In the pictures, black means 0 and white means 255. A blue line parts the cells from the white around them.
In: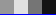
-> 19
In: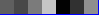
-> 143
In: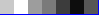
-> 86
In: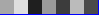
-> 74
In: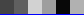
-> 177
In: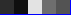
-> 83
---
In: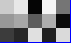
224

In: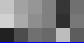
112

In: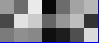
136

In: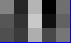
174

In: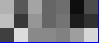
137

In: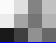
145

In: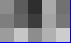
141

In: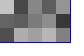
160
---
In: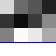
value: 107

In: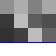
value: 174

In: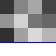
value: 133

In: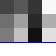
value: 88

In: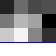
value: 107

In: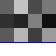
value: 194

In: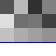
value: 186
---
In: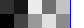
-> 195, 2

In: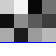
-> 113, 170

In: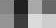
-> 103, 148

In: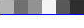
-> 46, 180

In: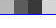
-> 213, 184

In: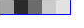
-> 226, 165

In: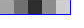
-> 207, 165

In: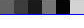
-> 211, 98

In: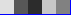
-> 129, 224

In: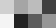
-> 63, 244
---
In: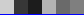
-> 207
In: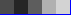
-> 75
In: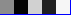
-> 140
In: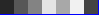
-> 39
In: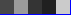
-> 71
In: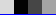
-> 218
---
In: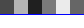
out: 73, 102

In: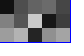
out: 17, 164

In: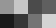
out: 150, 212

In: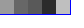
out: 155, 191

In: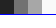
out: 35, 249

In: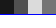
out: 24, 117
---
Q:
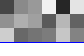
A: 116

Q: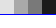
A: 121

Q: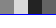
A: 35

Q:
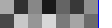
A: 150

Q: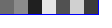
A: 32

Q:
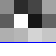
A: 212
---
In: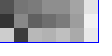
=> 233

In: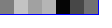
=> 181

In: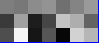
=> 210

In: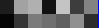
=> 176

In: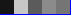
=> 139

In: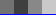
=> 136
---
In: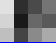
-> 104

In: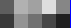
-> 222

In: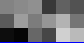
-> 179

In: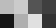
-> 84

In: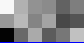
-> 72

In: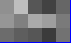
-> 158

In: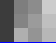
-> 155
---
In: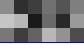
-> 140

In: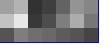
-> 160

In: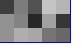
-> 62

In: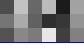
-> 77

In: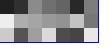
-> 32

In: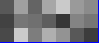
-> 88
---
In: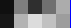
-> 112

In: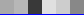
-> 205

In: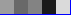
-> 26

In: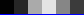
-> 134

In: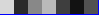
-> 18

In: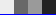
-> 154

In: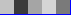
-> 213
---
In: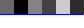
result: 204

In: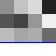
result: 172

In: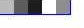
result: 255

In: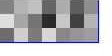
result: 149

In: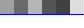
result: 65

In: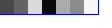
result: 139

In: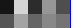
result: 136

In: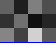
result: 209

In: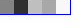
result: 168

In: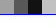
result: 18
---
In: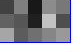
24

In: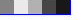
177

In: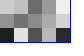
108

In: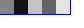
195

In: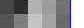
177

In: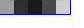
26

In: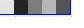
125
